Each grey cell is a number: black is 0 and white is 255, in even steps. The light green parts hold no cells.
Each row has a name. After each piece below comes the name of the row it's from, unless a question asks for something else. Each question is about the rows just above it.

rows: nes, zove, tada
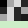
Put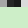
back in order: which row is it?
tada
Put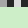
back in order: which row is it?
zove
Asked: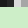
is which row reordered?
tada
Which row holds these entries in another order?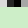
nes
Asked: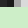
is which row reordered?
tada
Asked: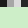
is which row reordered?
tada
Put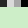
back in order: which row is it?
nes

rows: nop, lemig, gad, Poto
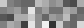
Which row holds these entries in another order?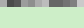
nop
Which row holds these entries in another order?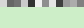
Poto

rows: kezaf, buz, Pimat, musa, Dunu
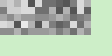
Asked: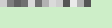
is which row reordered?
musa
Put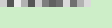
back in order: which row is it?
musa
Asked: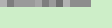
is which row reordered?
Dunu
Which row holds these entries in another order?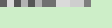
buz
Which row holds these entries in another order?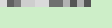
buz

